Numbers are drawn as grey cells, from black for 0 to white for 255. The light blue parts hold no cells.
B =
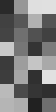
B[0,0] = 42
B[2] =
[68, 112, 81, 65]
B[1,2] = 177
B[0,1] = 151
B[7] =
[181, 174, 33, 110]
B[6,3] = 47
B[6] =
[186, 74, 53, 47]
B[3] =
[201, 118, 52, 123]
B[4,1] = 157

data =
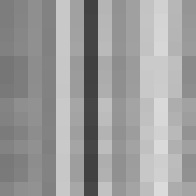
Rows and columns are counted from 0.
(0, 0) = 125
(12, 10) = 199
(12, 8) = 144
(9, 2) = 141
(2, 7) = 184
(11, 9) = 157
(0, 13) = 149
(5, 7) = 172
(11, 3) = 131
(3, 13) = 155
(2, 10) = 195
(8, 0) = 130
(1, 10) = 196
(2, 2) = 144
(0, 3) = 130
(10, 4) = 201
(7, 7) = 191
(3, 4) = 200
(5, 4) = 199
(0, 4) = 200
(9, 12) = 185
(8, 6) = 69
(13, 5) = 167
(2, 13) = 153
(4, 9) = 155
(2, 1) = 135
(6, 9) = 157
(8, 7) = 188
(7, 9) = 164
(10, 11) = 218
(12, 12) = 186
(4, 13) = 138
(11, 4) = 199
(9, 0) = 123
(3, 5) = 164
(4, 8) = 141

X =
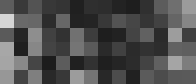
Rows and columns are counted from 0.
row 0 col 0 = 93
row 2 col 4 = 50
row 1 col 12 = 101
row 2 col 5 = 113
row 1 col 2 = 103
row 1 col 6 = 36
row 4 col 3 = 28
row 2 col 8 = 34
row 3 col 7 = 42
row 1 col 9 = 70
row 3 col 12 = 98
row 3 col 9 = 43
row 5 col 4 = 56
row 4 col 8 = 37
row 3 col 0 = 167
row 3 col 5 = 117
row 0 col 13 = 155
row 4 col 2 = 69
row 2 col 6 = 61
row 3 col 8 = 65
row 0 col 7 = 45
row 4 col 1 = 137
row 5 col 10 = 91
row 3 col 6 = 90
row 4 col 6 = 50
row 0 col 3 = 56
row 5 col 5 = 156
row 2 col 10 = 97

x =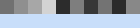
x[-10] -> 113
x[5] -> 126
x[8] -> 43
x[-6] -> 44

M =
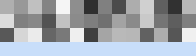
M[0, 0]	175
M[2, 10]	97
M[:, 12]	[49, 94, 86]
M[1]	[220, 128, 136, 83, 194, 139, 126, 112, 163, 138, 201, 117, 94, 127]
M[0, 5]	142
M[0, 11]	96
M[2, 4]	121
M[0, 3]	132
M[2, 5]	239
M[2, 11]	173
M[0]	[175, 152, 192, 132, 245, 142, 47, 128, 75, 173, 208, 96, 49, 184]

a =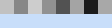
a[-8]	193
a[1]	135
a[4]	82

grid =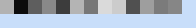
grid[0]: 178
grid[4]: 60
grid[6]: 119
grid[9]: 80

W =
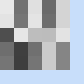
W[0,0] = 232
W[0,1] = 114
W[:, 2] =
[224, 228, 189, 112, 117]
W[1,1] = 118
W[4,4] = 133
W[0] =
[232, 114, 224, 106, 212]

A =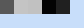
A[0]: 88
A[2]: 193
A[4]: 32
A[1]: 196

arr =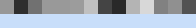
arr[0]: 151
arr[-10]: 153
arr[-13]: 46
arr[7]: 68
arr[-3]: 129

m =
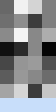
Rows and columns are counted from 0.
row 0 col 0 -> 104
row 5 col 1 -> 152
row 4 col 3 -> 80
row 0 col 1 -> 241
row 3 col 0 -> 16
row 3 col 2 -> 136
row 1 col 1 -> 142
